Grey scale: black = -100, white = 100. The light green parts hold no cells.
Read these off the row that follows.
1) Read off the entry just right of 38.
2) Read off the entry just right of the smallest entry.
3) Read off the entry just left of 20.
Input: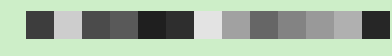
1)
-70
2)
-64
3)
3

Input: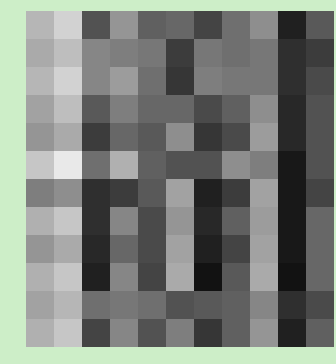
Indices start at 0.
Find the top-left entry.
43
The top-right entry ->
-30
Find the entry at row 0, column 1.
65
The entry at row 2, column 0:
43
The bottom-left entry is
38
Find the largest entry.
83
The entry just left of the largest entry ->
55
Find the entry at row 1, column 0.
33
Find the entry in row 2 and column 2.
5
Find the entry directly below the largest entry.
11
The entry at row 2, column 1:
65
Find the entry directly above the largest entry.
33
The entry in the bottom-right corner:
-25
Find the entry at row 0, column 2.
-36
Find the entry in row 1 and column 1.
49

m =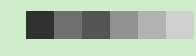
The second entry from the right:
40
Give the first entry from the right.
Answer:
63
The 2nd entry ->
-12

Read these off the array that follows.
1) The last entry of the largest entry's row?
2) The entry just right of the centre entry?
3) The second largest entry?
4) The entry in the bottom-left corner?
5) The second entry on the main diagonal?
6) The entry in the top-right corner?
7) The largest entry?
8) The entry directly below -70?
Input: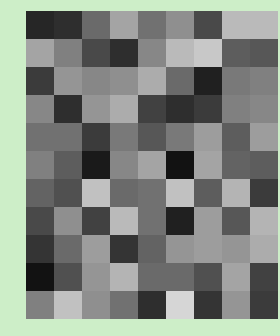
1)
-54
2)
-86
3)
57
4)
0
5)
0
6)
46
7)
68
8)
29

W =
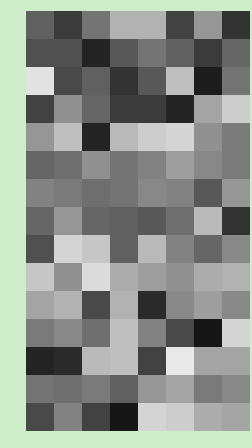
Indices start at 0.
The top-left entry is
-25
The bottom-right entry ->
29
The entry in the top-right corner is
-60
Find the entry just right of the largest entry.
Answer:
29
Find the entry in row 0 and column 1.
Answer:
-54
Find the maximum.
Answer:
83
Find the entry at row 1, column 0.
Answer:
-37
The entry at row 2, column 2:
-25
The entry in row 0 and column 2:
-9
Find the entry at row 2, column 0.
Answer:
77
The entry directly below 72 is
-43
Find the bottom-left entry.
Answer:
-43
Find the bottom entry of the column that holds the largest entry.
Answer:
61
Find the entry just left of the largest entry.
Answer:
-48
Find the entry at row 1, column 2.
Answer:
-72
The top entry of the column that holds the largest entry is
-48

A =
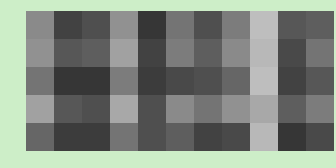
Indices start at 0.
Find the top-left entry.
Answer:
8
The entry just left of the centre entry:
-53
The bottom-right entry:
-43
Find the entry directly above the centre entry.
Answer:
-3
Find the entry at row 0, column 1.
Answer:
-48
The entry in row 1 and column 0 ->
14
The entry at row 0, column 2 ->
-38
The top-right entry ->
-26
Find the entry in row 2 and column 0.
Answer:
-9

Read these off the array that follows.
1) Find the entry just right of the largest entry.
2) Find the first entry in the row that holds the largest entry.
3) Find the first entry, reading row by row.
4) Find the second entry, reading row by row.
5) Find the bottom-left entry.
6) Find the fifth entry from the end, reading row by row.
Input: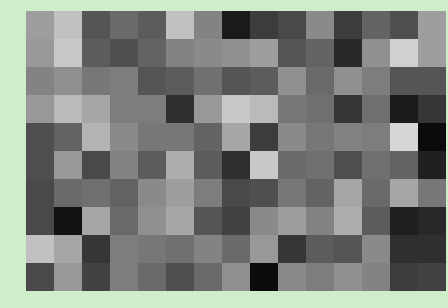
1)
-91
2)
-38
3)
24
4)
51
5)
-43
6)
-2

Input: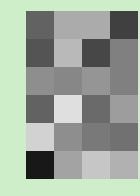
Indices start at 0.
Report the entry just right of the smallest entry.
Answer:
28
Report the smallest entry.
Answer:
-81
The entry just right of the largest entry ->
-17
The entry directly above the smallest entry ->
65
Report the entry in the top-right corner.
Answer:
-50
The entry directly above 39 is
-11
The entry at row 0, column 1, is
34

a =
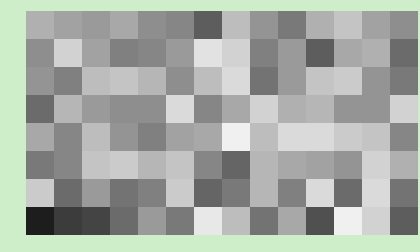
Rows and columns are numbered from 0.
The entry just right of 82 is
48
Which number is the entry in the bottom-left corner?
-77
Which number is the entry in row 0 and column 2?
21
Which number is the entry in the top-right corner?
11
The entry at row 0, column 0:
38
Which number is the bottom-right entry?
-27
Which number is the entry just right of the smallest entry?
-53
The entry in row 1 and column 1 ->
65
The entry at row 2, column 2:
48
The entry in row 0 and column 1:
27
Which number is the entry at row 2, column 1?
0
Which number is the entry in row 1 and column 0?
11
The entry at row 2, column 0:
16
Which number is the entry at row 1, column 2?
27

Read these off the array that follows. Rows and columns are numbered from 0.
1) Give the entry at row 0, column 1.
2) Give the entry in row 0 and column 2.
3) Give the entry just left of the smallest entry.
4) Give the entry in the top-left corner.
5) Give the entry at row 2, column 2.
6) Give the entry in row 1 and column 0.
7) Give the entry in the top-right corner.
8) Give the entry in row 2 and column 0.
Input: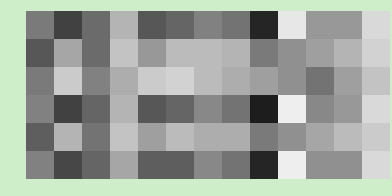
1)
-49
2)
-16
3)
-10
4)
-4
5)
1
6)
-32
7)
70
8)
-4
